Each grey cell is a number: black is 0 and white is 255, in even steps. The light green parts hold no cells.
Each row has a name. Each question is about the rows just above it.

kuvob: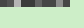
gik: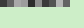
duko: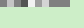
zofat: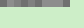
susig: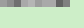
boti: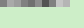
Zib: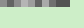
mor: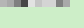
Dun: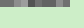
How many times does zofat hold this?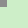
4
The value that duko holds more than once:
[128]
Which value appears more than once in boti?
[128]
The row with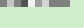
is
duko
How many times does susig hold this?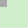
3
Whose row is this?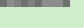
zofat

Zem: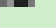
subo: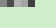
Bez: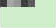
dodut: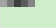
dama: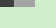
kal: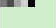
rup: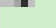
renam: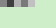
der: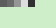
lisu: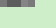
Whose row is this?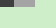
dama
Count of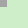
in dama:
3
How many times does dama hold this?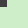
2
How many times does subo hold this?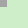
1

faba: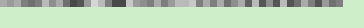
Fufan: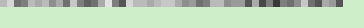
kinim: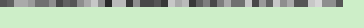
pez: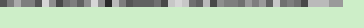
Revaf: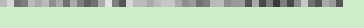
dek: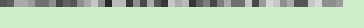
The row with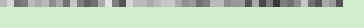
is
Fufan
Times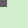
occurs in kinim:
4
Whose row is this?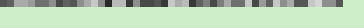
kinim
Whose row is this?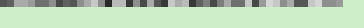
dek

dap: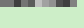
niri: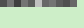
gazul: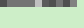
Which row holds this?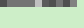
gazul
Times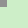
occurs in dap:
1
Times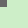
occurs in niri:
2

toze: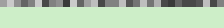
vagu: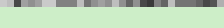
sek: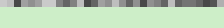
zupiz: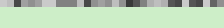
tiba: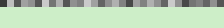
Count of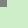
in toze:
5
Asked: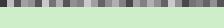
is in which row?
tiba
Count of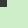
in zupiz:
1
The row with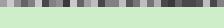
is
toze
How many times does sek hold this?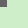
6
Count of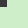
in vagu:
1

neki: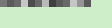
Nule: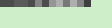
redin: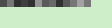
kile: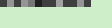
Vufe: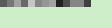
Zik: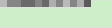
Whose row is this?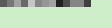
Vufe
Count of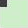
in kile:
7

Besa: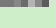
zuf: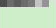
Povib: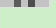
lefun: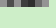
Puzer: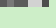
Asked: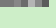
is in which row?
Besa
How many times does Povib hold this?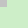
5
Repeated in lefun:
[148]
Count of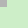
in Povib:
0
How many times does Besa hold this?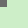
1
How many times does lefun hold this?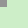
3

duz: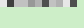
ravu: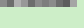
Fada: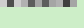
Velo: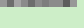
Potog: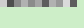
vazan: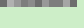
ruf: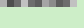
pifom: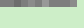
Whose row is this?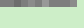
pifom
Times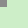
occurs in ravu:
3
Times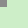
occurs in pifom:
2

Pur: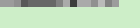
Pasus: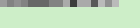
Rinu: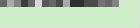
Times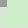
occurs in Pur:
3
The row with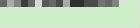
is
Rinu
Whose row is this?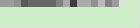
Pur
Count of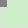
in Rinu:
2
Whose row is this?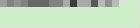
Pasus

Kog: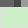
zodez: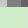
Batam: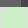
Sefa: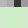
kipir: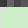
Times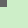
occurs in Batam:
3
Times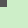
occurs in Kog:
0
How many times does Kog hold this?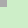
0
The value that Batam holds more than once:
[100]
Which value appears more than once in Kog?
[100]
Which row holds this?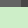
Batam

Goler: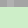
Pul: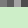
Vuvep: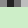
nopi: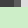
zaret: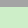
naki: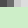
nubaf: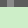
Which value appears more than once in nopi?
[64]
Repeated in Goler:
[164]
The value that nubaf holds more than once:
[93]
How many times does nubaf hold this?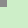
1
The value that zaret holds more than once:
[164]
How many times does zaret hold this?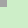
4

